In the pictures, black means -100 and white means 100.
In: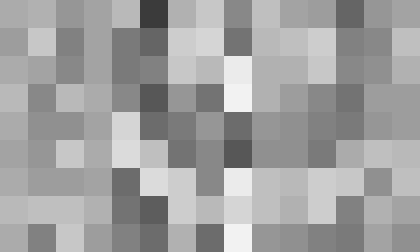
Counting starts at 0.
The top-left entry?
34
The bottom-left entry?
34
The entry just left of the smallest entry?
45
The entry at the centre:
18
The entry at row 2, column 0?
34
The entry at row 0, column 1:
39
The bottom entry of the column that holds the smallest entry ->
-15
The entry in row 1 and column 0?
23
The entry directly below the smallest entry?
-21
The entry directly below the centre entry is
7
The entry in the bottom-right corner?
13
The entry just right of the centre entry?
-15
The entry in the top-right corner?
28
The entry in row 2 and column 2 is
7
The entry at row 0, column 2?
18
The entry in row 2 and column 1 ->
28
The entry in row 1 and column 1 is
56

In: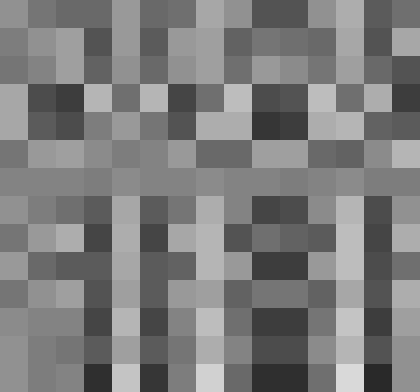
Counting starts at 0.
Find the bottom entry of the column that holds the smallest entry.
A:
-68
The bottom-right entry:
14
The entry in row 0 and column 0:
14
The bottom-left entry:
14
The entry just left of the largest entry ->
-13
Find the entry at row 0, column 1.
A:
-8
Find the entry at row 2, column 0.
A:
-8
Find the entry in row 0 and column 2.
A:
-18
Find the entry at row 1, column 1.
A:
14
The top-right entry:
-13
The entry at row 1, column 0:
-2
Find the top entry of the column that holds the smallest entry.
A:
-29

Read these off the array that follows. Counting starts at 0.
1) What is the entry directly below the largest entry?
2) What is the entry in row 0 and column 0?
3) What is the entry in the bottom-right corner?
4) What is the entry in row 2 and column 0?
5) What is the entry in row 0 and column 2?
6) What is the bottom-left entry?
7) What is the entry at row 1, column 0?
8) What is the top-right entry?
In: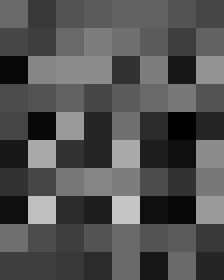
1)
-18
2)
-18
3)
-71
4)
-94
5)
-35
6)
-51
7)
-45
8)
-45

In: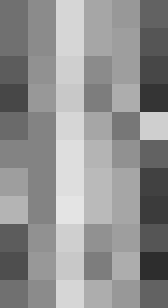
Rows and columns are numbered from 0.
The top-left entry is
-12
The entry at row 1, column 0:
-12
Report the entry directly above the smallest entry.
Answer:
-33
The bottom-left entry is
-12
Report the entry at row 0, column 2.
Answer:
68
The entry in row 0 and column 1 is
9
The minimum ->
-65
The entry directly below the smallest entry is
-23
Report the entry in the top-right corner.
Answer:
-23
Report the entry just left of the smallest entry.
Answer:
36
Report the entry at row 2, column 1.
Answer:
14
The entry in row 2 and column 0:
-28
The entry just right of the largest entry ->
46
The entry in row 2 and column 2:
62
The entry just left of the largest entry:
3
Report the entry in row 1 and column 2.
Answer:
68

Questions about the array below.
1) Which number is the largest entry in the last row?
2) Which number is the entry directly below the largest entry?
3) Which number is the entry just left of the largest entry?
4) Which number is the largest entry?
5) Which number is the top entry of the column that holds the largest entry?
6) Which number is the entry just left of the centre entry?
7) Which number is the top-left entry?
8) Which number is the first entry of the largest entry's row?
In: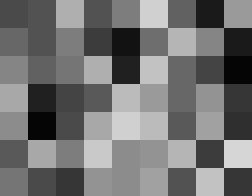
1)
52
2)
-58
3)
-53
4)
68
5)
21
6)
-30
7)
-42
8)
-30
